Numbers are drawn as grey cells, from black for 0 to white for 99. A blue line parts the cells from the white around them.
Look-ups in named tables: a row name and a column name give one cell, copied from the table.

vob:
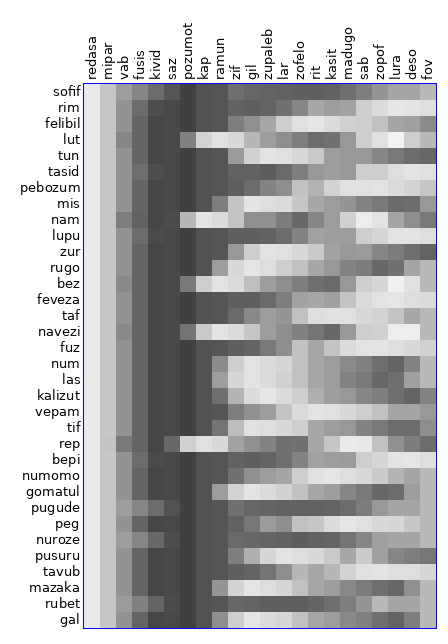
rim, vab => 57
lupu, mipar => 77
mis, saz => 28
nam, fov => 47
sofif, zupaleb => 39
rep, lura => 56

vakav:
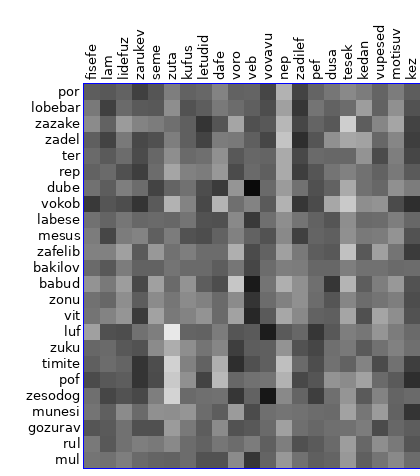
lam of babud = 47
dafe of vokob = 70
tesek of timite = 38
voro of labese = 53
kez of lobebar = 32
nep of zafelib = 62
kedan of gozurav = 48

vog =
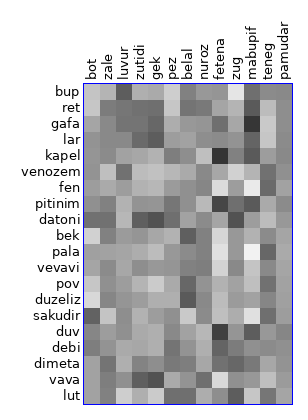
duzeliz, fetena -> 73
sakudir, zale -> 76
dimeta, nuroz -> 65
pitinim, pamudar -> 54
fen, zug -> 61
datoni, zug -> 32
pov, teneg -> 44
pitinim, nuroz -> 72
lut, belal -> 43
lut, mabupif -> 77
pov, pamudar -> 63
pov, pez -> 66
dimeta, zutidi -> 51

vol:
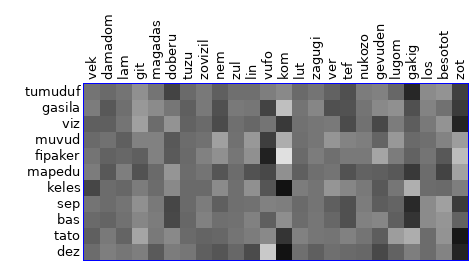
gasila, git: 59
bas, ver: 40
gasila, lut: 45
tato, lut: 50
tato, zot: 9
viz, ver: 47
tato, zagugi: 46
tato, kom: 20
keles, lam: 40
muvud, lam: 37
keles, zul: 43
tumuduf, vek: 45
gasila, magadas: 54
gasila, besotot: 44
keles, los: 42
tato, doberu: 53
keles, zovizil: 41
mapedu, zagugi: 43

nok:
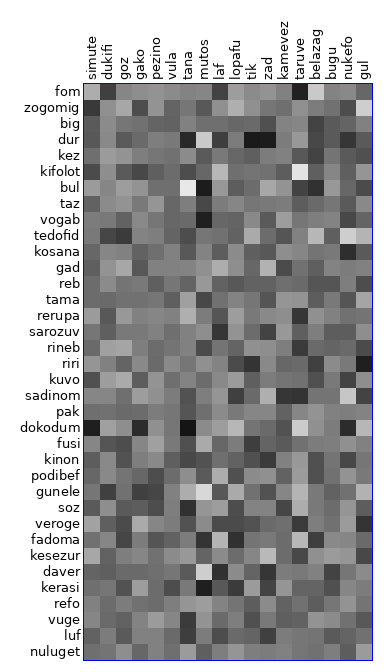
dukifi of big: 54
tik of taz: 46
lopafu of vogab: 39
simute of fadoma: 44
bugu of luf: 35
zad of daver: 21
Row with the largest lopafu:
dokodum

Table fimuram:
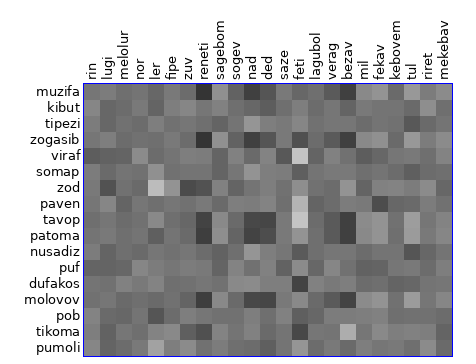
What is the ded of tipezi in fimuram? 49
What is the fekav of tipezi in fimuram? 45
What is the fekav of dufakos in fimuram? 43
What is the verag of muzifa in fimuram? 35
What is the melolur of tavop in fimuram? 42
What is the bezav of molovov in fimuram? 26
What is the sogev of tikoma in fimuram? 45
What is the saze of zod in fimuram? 44
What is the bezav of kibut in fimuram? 39
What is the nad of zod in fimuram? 45
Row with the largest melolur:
dufakos

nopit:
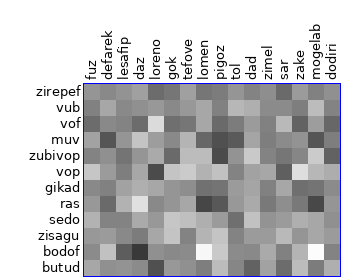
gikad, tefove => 55
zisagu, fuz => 59
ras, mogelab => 28
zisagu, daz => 48
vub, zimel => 54
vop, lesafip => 49
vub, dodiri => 51
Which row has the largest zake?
vop

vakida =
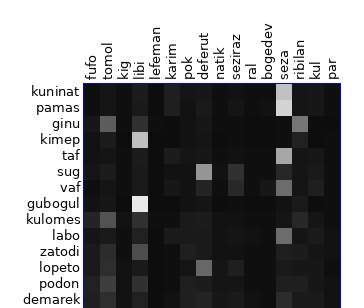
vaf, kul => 12
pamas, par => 6
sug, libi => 10
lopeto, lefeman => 5
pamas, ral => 6
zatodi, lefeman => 5
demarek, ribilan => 10
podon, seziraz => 8
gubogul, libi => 91
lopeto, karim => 6
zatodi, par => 7
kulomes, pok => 10
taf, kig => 6
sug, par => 6
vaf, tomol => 8
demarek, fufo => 12
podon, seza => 12
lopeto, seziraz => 12
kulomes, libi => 19
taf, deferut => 9

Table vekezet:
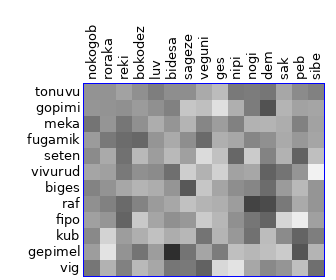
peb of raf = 66
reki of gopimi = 56
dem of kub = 73
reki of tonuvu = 63
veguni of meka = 52
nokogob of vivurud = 64
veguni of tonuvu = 66
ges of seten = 75
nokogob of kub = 53
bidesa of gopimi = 50
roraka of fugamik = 47
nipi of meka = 50
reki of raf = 41
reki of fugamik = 42
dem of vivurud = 38
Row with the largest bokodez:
fipo

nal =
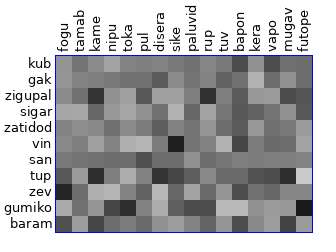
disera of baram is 56
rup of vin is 50
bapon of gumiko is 72
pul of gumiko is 50
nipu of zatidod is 43
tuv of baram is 58
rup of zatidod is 58
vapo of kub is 30
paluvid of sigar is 40
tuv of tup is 41
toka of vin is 68
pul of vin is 70
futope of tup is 78
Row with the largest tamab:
sigar

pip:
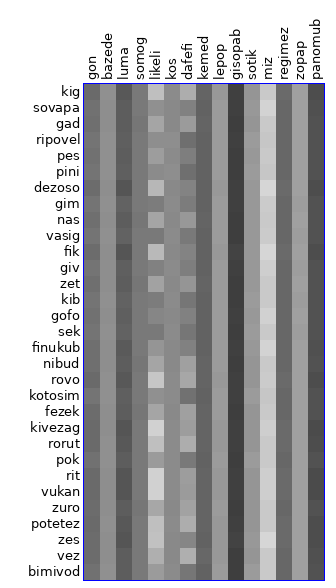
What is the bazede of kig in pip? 56
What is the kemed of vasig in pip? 38
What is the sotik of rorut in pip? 58
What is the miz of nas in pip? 78
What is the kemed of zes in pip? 38
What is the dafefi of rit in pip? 61
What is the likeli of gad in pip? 64

